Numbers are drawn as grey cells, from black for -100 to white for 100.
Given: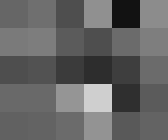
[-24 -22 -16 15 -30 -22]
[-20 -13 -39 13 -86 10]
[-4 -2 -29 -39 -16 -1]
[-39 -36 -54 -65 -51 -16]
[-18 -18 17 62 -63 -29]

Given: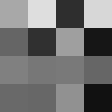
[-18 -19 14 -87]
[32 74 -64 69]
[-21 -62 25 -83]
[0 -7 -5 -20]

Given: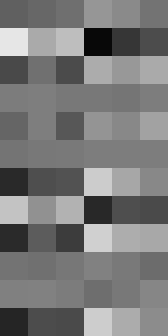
[-71 -40 -42 61 35 10]
[-25 -19 -13 18 8 -10]
[80 33 49 -94 -58 -40]
[-43 -12 -41 35 19 33]
[-3 -1 -6 -6 -8 -2]
[-21 -1 -32 16 7 27]
[-9 -6 -5 -2 -2 -2]
[-68 -39 -36 60 31 7]
[53 14 40 -69 -39 -42]
[-67 -28 -53 63 36 32]
[-10 -12 -7 1 -5 -15]
[0 1 -3 -14 -6 5]

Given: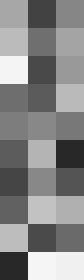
[-69 92 88]
[31 -48 5]
[47 -13 29]
[91 -43 20]
[-14 -29 46]
[-2 7 -6]
[-28 41 -69]
[-46 7 -34]
[-24 52 38]
[48 -42 -17]

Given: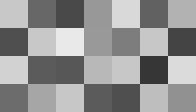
[-15 30 56 -29 -38 49 14]
[57 -19 -43 19 70 -24 40]
[-38 57 83 20 -2 56 -47]
[65 -29 -32 44 56 -58 72]

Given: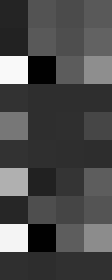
[-63 -65 -62 -62]
[-72 -35 -41 -30]
[-73 -30 -39 -23]
[95 -99 -28 11]
[-61 -64 -64 -64]
[-7 -64 -63 -45]
[-61 -63 -64 -65]
[38 -74 -59 -27]
[-70 -39 -46 -34]
[91 -99 -27 10]

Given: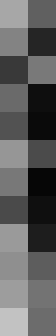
[52 -15]
[31 -25]
[3 -71]
[-55 -5]
[-17 -89]
[-36 -92]
[18 -41]
[-6 -95]
[-42 -88]
[21 -77]
[12 -27]
[23 -10]
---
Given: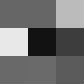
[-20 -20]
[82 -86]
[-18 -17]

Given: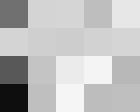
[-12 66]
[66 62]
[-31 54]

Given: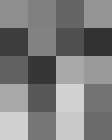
[11 0]
[-52 2]
[-24 -58]

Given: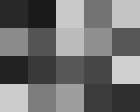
[-69 -80]
[9 -34]
[-73 -55]

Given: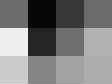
[-15 -95]
[87 -71]
[60 4]

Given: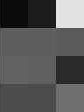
[-91 -77]
[-26 -26]
[-23 -25]
